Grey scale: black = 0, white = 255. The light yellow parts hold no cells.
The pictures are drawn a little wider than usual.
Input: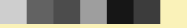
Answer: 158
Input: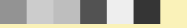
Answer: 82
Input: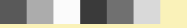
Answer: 58
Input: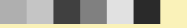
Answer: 128
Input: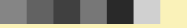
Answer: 119
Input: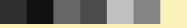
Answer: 75
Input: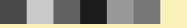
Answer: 28
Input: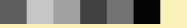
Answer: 65
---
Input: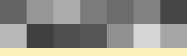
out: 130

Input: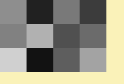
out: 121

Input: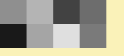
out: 66

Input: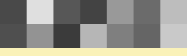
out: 107

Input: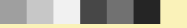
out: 113

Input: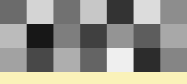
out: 220
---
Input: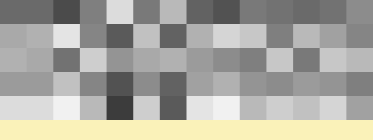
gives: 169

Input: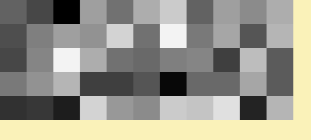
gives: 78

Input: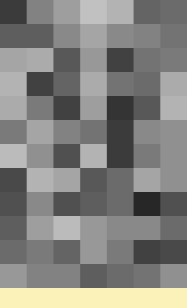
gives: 94

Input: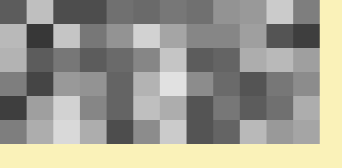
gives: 185

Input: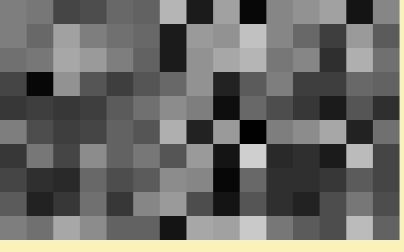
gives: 126

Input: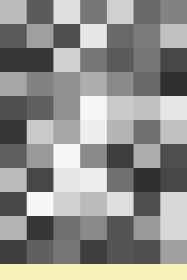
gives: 90

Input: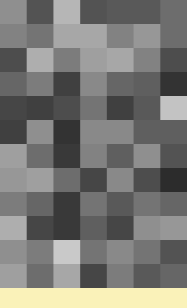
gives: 130

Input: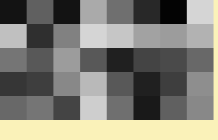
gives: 192

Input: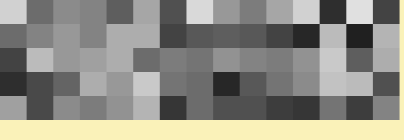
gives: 108
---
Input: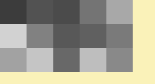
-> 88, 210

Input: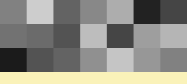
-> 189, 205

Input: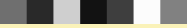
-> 18, 252

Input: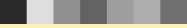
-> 99, 222

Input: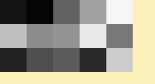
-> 147, 246

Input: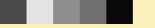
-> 142, 227
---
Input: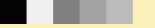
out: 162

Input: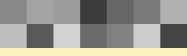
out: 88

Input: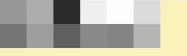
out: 117

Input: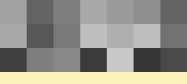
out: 65

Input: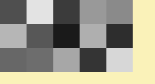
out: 52

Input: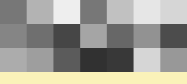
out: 70

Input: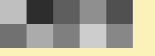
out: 94
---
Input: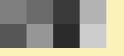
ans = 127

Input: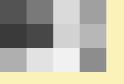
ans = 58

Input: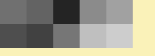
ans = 112

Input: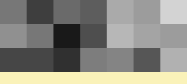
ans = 144

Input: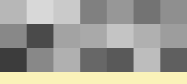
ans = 136

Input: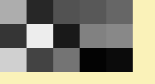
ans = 53

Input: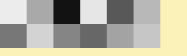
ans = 236

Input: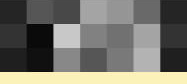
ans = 51

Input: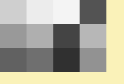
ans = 153

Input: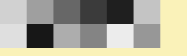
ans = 209
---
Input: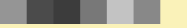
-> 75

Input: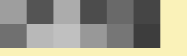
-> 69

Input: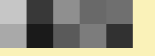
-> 49

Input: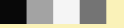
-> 116

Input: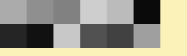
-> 17

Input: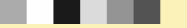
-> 83

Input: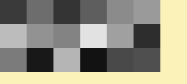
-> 24

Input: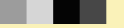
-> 71

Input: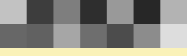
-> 46

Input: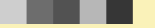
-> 82
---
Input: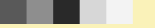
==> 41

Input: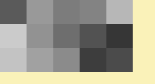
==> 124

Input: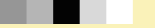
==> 3

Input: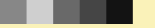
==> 105

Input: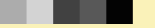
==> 65

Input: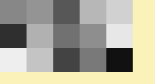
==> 87

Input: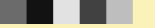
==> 226

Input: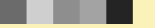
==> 142

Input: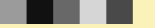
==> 104
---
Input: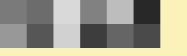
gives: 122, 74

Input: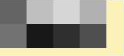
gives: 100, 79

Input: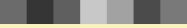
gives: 107, 121

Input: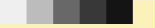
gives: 239, 20

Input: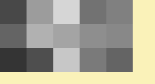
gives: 72, 100

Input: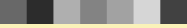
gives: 104, 65

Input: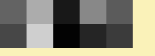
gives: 99, 59
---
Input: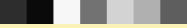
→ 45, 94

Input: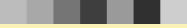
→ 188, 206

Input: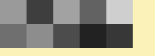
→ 154, 55

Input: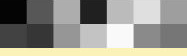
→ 4, 118

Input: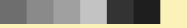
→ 110, 30

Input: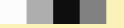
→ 252, 129
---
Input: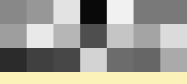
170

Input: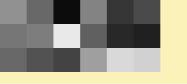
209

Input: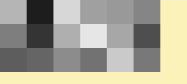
120

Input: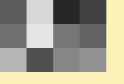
147

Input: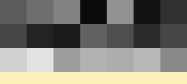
138

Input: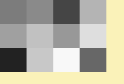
103
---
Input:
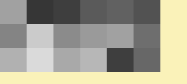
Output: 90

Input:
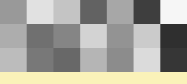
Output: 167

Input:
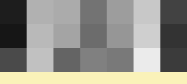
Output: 157

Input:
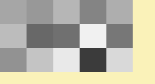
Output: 182

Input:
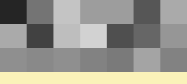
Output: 157

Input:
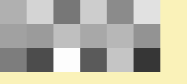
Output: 205
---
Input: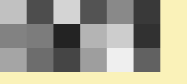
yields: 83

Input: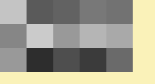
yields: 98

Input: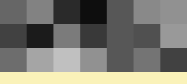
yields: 87

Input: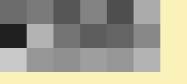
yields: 130

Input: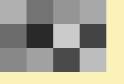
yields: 115

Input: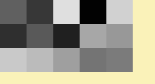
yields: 223

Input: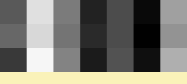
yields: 76

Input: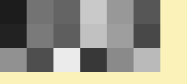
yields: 201

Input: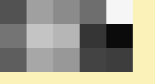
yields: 139
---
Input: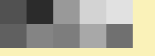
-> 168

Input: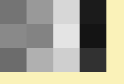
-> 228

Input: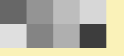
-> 175

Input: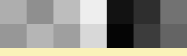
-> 60

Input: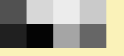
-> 165

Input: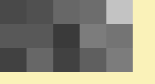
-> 124

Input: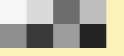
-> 157

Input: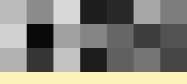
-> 62
